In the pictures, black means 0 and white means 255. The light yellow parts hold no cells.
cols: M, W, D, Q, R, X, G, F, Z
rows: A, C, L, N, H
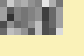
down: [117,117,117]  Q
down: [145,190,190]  X
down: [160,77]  M

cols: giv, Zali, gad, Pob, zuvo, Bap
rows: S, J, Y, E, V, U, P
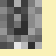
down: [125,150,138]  zuvo
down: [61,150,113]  gad
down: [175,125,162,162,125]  Bap
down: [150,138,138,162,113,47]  zuvo

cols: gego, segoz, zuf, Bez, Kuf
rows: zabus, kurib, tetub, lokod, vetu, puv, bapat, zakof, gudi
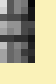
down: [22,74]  Kuf
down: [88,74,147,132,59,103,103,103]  segoz

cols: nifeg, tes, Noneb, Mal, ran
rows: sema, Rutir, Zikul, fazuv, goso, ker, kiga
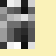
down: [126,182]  nifeg
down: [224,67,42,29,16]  Mal
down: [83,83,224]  ran

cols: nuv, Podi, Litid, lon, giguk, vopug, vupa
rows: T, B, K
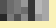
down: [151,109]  lon
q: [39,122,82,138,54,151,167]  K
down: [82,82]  nuv
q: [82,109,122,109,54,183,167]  B

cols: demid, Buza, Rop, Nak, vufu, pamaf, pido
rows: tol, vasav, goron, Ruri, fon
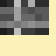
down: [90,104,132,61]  Nak
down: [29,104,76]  demid
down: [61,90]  Nak

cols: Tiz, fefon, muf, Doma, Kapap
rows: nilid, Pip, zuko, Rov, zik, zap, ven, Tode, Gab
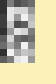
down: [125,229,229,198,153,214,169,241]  fefon
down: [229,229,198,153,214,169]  fefon
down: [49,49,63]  Tiz
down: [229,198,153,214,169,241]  fefon
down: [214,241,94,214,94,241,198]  Doma

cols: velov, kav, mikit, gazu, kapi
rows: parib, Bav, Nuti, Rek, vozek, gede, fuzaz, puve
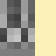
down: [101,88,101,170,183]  kapi
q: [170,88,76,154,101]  Rek
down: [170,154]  gazu
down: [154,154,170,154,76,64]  gazu

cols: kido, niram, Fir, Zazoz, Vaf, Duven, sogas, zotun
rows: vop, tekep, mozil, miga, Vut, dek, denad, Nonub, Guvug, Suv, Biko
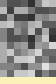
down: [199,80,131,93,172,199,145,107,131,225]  sogas
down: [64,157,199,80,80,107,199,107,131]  niram

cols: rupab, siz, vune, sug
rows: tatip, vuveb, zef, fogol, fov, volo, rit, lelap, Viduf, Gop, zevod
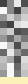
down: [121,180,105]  sug
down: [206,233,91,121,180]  sug

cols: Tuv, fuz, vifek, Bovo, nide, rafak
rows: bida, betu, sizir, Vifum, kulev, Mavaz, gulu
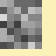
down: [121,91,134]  rafak
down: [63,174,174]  Tuv
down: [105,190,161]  Bovo
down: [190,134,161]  nide
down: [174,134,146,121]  rafak

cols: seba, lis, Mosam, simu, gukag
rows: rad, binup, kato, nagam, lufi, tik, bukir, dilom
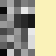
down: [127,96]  seba
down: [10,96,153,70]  seba
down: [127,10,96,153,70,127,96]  seba
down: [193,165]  lis

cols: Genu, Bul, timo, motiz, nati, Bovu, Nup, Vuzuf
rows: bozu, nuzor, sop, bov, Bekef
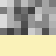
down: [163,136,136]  Nup
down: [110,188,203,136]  Bovu
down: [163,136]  Nup
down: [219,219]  Genu

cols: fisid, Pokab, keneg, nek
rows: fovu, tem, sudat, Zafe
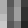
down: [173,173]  fisid
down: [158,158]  keneg
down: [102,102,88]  Pokab
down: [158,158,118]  keneg

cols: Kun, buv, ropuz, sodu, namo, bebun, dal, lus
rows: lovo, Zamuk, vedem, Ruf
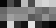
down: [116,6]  lus
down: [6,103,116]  Kun
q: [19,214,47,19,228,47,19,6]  Ruf

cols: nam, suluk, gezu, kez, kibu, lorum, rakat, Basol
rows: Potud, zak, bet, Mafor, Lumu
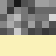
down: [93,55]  suluk
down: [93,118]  kez
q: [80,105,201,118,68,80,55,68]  Lumu
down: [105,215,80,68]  Basol
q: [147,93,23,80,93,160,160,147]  Potud
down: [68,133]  kibu

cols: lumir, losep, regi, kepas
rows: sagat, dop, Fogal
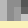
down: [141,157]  regi
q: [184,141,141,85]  sagat
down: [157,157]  regi
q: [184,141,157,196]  Fogal

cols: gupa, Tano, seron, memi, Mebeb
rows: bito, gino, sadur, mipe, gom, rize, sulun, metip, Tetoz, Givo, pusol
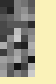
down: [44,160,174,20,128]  seron
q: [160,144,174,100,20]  Tetoz
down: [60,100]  memi
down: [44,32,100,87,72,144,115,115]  Tano
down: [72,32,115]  memi

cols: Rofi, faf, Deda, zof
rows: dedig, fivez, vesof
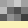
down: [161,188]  Rofi
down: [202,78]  Deda
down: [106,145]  faf
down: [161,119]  zof

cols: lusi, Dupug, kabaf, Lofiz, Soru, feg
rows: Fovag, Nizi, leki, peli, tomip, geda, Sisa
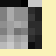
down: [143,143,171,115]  kabaf
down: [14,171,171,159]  Dupug
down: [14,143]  kabaf

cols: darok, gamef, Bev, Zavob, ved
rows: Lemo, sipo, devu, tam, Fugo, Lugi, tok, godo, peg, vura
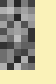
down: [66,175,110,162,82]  darok
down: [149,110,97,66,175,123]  Zavob
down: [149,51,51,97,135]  ved
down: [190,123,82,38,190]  Bev
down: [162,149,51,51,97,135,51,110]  ved

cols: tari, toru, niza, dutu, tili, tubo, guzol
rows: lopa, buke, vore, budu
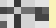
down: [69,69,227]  tubo
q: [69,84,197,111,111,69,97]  buke
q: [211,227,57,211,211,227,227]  lopa

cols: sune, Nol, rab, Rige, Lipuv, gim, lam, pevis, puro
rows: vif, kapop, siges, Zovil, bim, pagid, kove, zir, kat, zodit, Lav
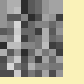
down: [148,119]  puro
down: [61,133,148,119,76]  puro

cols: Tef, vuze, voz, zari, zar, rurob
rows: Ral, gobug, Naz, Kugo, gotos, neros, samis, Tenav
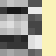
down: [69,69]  rurob
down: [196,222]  vuze
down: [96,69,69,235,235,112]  rurob
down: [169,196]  voz
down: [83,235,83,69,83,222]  zar

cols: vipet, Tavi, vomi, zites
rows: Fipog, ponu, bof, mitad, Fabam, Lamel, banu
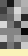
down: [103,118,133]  Tavi
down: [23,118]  Tavi
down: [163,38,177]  zites
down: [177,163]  zites
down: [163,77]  vomi
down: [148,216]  vomi

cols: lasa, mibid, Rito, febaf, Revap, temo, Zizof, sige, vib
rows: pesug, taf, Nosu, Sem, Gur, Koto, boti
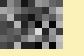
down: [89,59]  mibid
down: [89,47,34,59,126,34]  febaf
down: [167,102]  lasa

